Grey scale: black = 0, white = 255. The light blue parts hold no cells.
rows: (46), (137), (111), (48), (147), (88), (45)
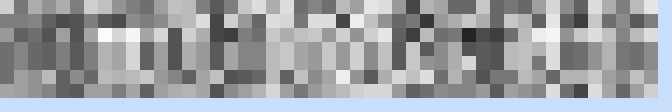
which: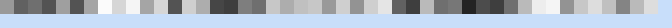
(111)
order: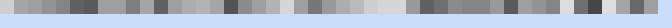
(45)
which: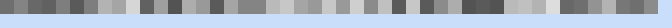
(48)
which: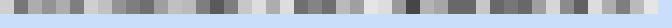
(46)

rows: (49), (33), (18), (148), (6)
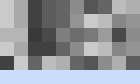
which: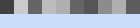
(6)
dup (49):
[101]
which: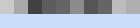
(49)
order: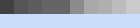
(49)

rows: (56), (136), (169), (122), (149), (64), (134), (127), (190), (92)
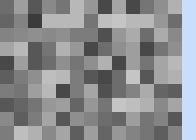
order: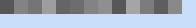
(190)
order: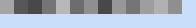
(122)
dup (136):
[184]
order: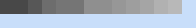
(122)

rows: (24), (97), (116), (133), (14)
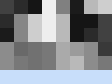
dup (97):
[21]
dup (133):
[140]
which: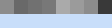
(133)
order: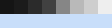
(116)

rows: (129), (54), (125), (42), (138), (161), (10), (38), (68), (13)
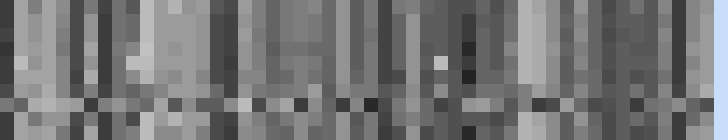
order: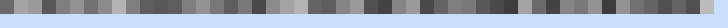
(129)
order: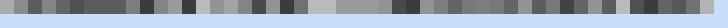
(138)
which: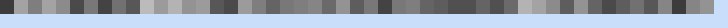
(129)
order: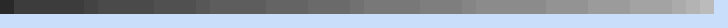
(13)

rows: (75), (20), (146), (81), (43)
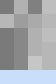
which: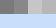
(43)
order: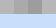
(20)
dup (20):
[183]
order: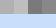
(146)

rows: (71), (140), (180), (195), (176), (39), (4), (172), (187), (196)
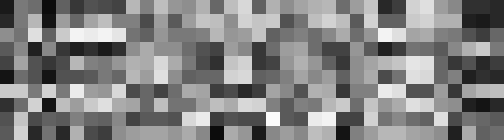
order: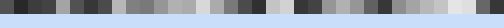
(176)
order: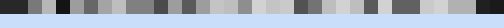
(140)

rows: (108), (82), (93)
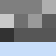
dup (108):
[127]
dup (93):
[86]
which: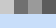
(82)

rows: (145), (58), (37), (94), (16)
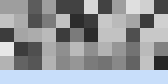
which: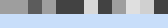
(145)
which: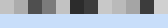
(58)
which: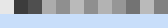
(94)
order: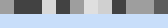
(145)
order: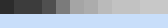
(37)

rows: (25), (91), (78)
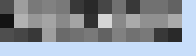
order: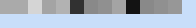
(91)
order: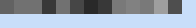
(25)
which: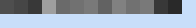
(78)
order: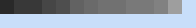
(78)
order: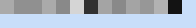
(91)

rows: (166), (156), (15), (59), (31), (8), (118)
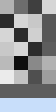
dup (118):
[93]
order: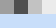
(8)
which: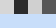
(15)
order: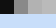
(31)
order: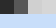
(15)
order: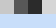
(156)
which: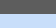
(118)

